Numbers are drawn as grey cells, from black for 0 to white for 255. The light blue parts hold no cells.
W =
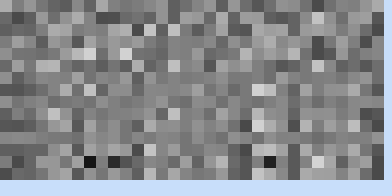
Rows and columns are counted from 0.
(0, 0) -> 172
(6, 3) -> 135
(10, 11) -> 95
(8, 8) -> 142
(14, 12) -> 183
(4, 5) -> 155
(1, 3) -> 152
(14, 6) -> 88
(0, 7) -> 99
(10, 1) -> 84
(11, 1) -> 137
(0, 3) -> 118
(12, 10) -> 152
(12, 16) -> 119
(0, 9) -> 128
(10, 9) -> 141
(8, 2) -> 128
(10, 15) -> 127
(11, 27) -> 120
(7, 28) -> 145
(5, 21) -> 127
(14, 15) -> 132
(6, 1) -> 95
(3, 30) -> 77
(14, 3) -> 118
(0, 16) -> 132
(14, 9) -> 153
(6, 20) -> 121
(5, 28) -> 97
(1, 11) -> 114
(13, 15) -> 158
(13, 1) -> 74
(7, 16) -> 159
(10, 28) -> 138
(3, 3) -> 93
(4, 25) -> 113
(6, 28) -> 118
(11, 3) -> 126
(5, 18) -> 162

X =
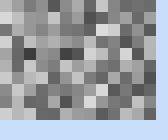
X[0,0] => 186
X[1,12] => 160
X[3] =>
[209, 107, 190, 162, 176, 153, 139, 186, 115, 131, 85, 125, 182]
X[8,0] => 129
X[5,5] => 196
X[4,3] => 147
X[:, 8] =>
[198, 101, 220, 115, 188, 122, 102, 216, 150, 92]
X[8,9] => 120
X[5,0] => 177
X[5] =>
[177, 104, 199, 141, 125, 196, 158, 179, 122, 111, 176, 161, 101]
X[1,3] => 148
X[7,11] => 85
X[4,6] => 84
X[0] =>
[186, 159, 124, 143, 87, 140, 170, 103, 198, 134, 106, 112, 108]
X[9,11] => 169
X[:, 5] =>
[140, 128, 120, 153, 66, 196, 148, 120, 83, 176]
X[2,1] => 174
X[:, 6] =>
[170, 155, 116, 139, 84, 158, 194, 135, 139, 155]
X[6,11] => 155
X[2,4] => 156
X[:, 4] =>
[87, 195, 156, 176, 137, 125, 101, 132, 167, 103]
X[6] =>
[202, 147, 185, 198, 101, 148, 194, 124, 102, 168, 108, 155, 81]
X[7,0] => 139
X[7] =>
[139, 200, 160, 109, 132, 120, 135, 158, 216, 89, 120, 85, 101]
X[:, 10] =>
[106, 160, 108, 85, 213, 176, 108, 120, 109, 187]

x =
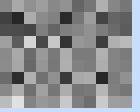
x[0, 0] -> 135
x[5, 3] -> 150
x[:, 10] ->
[119, 95, 92, 186, 123, 126, 145, 118, 156]
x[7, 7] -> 121
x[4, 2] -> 108
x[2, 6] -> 133
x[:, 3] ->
[158, 139, 127, 72, 153, 150, 113, 161, 152]
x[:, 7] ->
[117, 157, 145, 145, 123, 125, 172, 121, 110]
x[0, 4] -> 136
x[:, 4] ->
[136, 130, 100, 199, 121, 120, 144, 119, 144]
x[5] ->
[140, 167, 104, 150, 120, 175, 129, 125, 173, 132, 126]
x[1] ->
[65, 38, 172, 139, 130, 42, 118, 157, 68, 101, 95]
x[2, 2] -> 70
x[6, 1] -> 45
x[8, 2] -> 132
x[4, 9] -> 132
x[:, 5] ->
[146, 42, 127, 52, 173, 175, 58, 173, 200]
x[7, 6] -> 117
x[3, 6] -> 151
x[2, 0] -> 77
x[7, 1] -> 173

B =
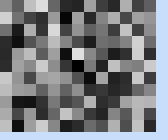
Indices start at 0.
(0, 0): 142
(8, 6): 85
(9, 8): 36
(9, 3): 45
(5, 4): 141
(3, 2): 83
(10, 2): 157
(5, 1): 161
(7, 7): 48
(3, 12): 108
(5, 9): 192
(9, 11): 181
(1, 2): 67
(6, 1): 148
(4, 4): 159
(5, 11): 127
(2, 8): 117
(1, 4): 154
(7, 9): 39
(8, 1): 22
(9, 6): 137
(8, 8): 46
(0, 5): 41
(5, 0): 44
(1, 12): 149
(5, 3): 203
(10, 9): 177
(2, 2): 174
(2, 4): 217
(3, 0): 43
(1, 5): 6
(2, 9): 61
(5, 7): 122
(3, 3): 121
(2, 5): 66
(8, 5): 67

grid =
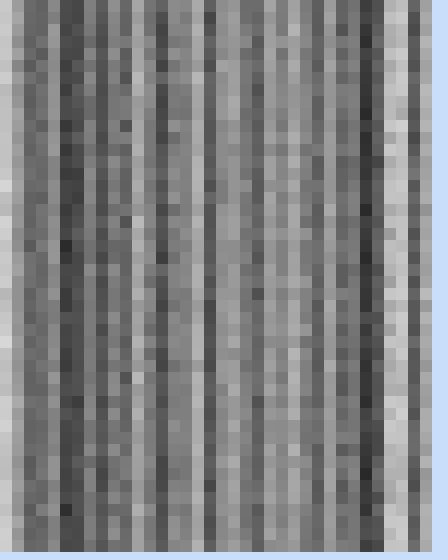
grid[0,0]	201
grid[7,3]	112
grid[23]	[204, 145, 111, 103, 135, 70, 79, 123, 74, 124, 104, 162, 109, 81, 130, 137, 175, 81, 142, 154, 122, 109, 155, 145, 168, 149, 95, 156, 93, 118, 58, 96, 159, 198, 81, 164]
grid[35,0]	209
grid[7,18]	144
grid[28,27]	151
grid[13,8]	94
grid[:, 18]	[141, 145, 140, 144, 136, 161, 141, 144, 150, 151, 135, 140, 139, 140, 133, 124, 124, 146, 151, 149, 141, 143, 137, 142, 150, 154, 147, 142, 147, 143, 153, 150, 130, 141, 133, 136, 132, 138, 151, 136, 142, 141, 145, 135, 136, 141]
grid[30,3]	115
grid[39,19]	156
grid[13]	[194, 150, 107, 105, 131, 67, 77, 125, 94, 137, 109, 158, 116, 88, 132, 130, 177, 88, 140, 148, 121, 105, 160, 135, 172, 130, 91, 153, 93, 104, 57, 70, 172, 188, 105, 159]
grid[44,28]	109
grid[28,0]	215
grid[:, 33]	[189, 199, 185, 183, 201, 191, 201, 199, 179, 169, 206, 190, 193, 188, 192, 200, 194, 181, 194, 195, 186, 197, 191, 198, 202, 185, 202, 199, 193, 200, 185, 185, 173, 197, 205, 194, 195, 187, 179, 177, 192, 182, 184, 200, 202, 196]
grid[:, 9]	[143, 134, 131, 126, 141, 122, 129, 116, 118, 118, 127, 123, 108, 137, 126, 119, 130, 110, 130, 122, 103, 107, 137, 124, 119, 119, 138, 124, 120, 134, 117, 136, 139, 113, 138, 118, 114, 138, 113, 110, 120, 133, 105, 132, 142, 113]
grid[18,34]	103
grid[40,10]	101
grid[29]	[194, 149, 109, 105, 141, 62, 79, 123, 86, 134, 99, 164, 108, 73, 132, 132, 178, 78, 143, 140, 125, 101, 155, 128, 180, 135, 91, 150, 90, 109, 57, 77, 175, 200, 86, 165]
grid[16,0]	190
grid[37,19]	152
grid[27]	[203, 146, 111, 103, 135, 69, 78, 123, 75, 124, 104, 160, 107, 81, 131, 136, 176, 80, 142, 152, 122, 108, 154, 144, 170, 149, 94, 155, 93, 116, 58, 94, 161, 199, 82, 164]
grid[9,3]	113
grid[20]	[195, 142, 90, 121, 149, 43, 82, 113, 84, 103, 101, 175, 136, 75, 124, 127, 163, 90, 141, 141, 121, 94, 149, 128, 155, 118, 111, 154, 116, 121, 52, 103, 190, 186, 98, 170]
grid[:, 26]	[94, 92, 91, 100, 99, 91, 106, 112, 95, 95, 103, 107, 120, 91, 93, 114, 104, 92, 94, 103, 111, 111, 101, 95, 106, 88, 98, 94, 101, 91, 89, 98, 99, 96, 113, 108, 113, 92, 97, 99, 88, 90, 104, 104, 101, 108]
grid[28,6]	79
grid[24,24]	151
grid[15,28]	99
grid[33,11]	162
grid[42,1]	145
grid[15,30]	61
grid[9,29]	123
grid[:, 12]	[116, 110, 113, 136, 120, 137, 129, 141, 138, 126, 119, 120, 120, 116, 127, 117, 123, 132, 134, 122, 136, 140, 123, 109, 137, 135, 119, 107, 131, 108, 134, 117, 126, 127, 115, 125, 123, 124, 134, 125, 116, 115, 137, 119, 119, 125]
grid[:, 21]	[108, 101, 108, 89, 97, 107, 95, 81, 91, 98, 90, 97, 95, 105, 92, 89, 90, 103, 98, 109, 94, 85, 101, 109, 80, 105, 102, 108, 99, 101, 104, 111, 108, 82, 95, 98, 94, 100, 95, 96, 106, 114, 89, 97, 98, 95]
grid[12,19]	136
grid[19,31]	98
